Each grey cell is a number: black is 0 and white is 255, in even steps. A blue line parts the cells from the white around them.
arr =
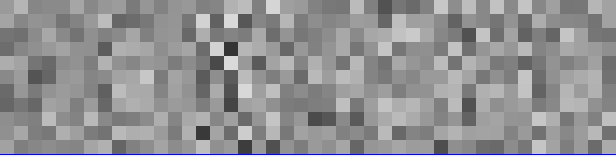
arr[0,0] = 154
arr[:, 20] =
[159, 182, 148, 104, 185, 154, 128, 124, 133, 120, 146]
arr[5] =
[137, 156, 84, 102, 150, 154, 133, 139, 163, 167, 199, 123, 164, 152, 91, 142, 91, 187, 147, 126, 154, 106, 185, 157, 188, 177, 132, 121, 144, 135, 154, 154, 185, 164, 119, 144, 125, 197, 109, 145, 162, 171, 179, 114]
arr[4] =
[173, 163, 117, 105, 140, 146, 126, 178, 145, 134, 152, 148, 124, 140, 121, 73, 218, 153, 90, 163, 185, 132, 176, 150, 115, 184, 132, 114, 168, 150, 141, 187, 115, 180, 162, 121, 128, 99, 119, 147, 128, 141, 161, 110]
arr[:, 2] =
[134, 147, 139, 144, 117, 84, 122, 103, 128, 126, 135]
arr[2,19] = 109
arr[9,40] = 136
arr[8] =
[142, 133, 128, 188, 141, 131, 185, 137, 121, 126, 139, 174, 133, 168, 178, 134, 160, 106, 149, 196, 133, 151, 75, 86, 138, 90, 152, 170, 186, 171, 152, 131, 149, 99, 159, 164, 148, 147, 198, 175, 119, 152, 129, 191]
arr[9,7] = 115
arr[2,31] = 135
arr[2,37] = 98
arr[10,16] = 154
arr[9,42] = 184
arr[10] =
[162, 127, 135, 141, 135, 133, 165, 177, 101, 129, 142, 164, 140, 151, 190, 144, 154, 61, 152, 80, 146, 125, 154, 144, 166, 102, 150, 154, 166, 156, 157, 78, 143, 136, 109, 106, 140, 119, 197, 163, 126, 155, 107, 171]
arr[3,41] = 161
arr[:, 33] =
[189, 146, 81, 112, 180, 164, 121, 81, 99, 160, 136]
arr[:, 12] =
[148, 149, 150, 156, 124, 164, 161, 155, 133, 123, 140]
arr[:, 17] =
[188, 87, 124, 182, 153, 187, 216, 161, 106, 205, 61]
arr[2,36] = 163
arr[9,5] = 159
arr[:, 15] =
[133, 97, 120, 210, 73, 142, 171, 154, 134, 164, 144]
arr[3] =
[109, 134, 144, 153, 163, 145, 144, 92, 176, 172, 166, 142, 156, 165, 108, 210, 52, 182, 172, 154, 104, 152, 129, 148, 169, 118, 147, 197, 118, 142, 144, 123, 194, 112, 149, 167, 151, 185, 132, 141, 169, 161, 155, 143]
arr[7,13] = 151
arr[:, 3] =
[138, 144, 168, 153, 105, 102, 147, 162, 188, 120, 141]
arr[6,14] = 101
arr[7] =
[102, 118, 103, 162, 157, 127, 155, 103, 164, 176, 170, 145, 155, 151, 125, 154, 69, 161, 167, 144, 124, 121, 126, 128, 191, 120, 158, 195, 173, 182, 161, 127, 187, 81, 172, 143, 154, 162, 123, 136, 184, 181, 145, 131]
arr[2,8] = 138

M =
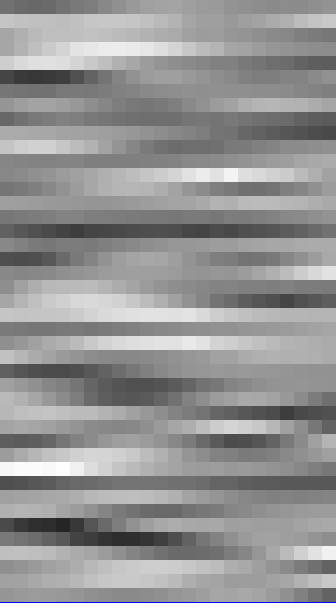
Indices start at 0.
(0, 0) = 113
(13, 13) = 149
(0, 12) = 164
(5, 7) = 116
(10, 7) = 163
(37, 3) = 45
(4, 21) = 99
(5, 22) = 138
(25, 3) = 163
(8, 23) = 91
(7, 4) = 158
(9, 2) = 168
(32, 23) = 160
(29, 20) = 61
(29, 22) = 77
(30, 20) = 161
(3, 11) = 222
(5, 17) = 129
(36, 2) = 179
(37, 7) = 106
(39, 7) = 155
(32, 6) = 213
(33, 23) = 119
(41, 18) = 157
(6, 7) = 124
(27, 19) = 147
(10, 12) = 108
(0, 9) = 153
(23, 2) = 118
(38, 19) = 162
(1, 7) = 199
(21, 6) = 217
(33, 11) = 169
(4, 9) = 167
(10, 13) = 110
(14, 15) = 179
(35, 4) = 169
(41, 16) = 156
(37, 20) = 158
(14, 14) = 169

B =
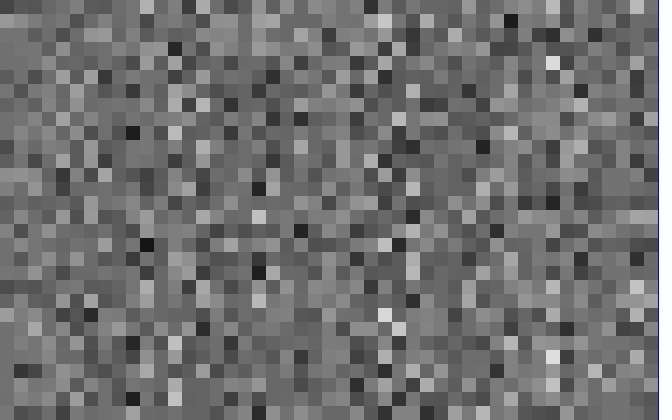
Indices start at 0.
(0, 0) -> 69
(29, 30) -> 48
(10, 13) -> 96
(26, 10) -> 168
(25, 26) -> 81
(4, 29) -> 118
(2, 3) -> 109
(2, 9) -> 128
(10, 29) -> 47
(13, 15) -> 97
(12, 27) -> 155
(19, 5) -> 106
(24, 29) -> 120
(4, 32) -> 80
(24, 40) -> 123
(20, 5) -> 120
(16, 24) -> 119
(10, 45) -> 107
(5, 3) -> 109
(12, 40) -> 140
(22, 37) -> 102
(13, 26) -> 92
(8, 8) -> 99
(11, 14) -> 149
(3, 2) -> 117
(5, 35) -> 109
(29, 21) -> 141
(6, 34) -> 98
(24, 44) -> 114
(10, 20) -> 105
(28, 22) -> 96
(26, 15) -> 74
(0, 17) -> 92
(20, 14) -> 167
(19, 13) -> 154
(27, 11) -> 104
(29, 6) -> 107
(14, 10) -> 99
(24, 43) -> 114

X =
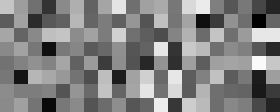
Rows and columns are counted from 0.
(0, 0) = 197
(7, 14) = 186
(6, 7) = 195
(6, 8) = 101
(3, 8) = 144
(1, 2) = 43
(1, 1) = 162
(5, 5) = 115
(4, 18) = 250
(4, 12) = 47
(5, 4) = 152
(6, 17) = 100
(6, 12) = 217
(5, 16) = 92
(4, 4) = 166
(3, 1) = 162
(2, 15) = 196
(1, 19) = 101
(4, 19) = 199
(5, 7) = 190
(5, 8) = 28
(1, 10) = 84
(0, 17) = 120
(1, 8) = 96
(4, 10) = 39
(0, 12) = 119
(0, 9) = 111
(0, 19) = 37
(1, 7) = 124
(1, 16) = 146
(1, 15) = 59
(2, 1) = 100
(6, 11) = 114
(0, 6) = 98
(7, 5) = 138
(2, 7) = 124

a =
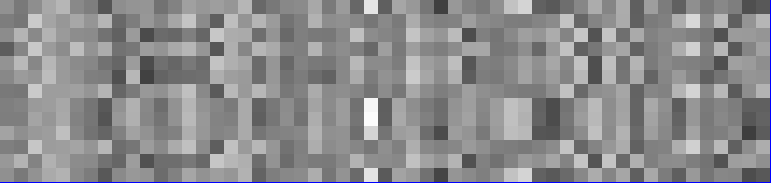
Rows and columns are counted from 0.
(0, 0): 145
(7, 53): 96
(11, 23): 122
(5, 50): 95
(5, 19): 151
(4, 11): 112
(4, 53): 155
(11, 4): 161
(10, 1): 122
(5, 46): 100
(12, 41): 136
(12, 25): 106
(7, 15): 134
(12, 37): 212
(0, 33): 130
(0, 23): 122
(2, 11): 107
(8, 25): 117
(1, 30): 135
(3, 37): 142
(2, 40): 132
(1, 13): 196
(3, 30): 134
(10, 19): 150
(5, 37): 163
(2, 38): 150
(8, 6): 118
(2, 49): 128
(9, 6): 115
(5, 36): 135
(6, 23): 138
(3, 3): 155
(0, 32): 152
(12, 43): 133
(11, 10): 81
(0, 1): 121
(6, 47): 130
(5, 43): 184
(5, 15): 174
